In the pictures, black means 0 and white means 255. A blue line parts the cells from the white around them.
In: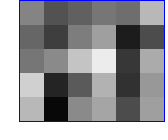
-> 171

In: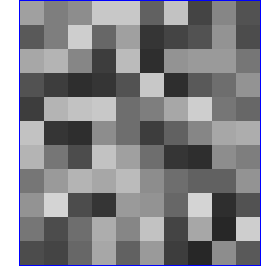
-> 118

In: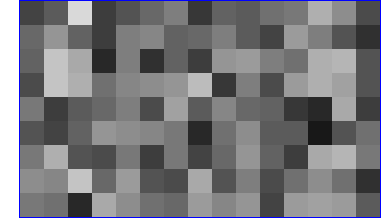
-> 83

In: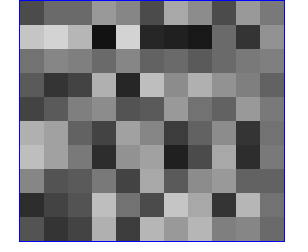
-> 127

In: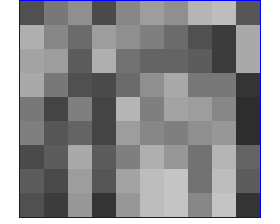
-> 169

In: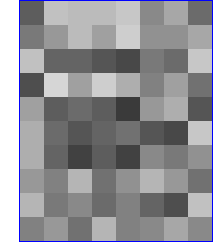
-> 199

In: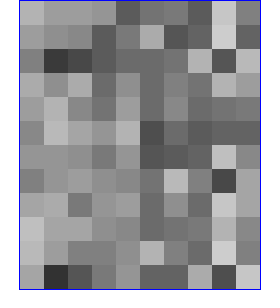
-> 185

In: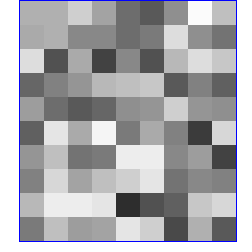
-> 199

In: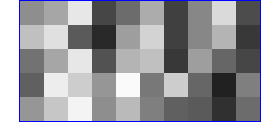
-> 70
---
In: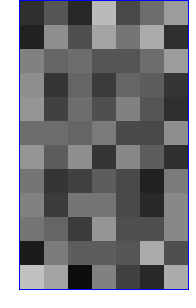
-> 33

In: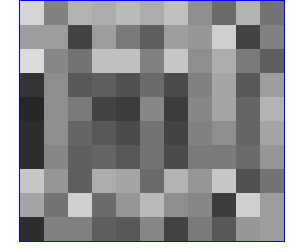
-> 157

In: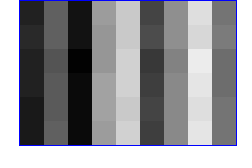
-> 41

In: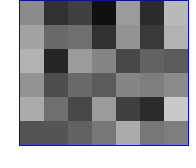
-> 163

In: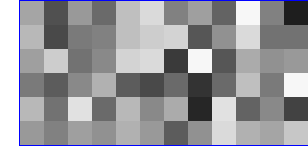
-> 184

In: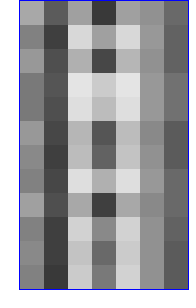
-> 129
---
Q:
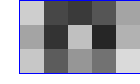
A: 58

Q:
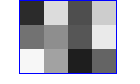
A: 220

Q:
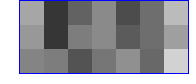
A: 76

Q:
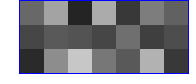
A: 56

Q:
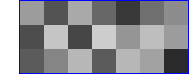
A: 56

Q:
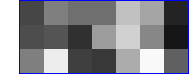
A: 193
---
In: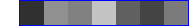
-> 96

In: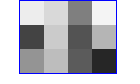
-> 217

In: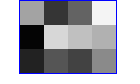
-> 53

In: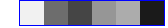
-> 150

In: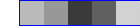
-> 58

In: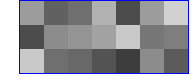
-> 76

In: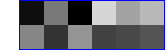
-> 214

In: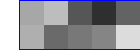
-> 86
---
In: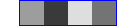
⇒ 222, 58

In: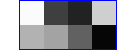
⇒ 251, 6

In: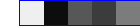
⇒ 239, 13

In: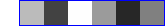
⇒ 254, 39

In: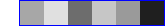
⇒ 224, 31

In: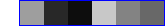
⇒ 200, 13
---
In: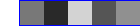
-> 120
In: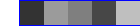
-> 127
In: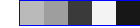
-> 158
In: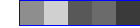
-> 107
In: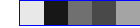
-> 112
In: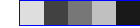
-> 119
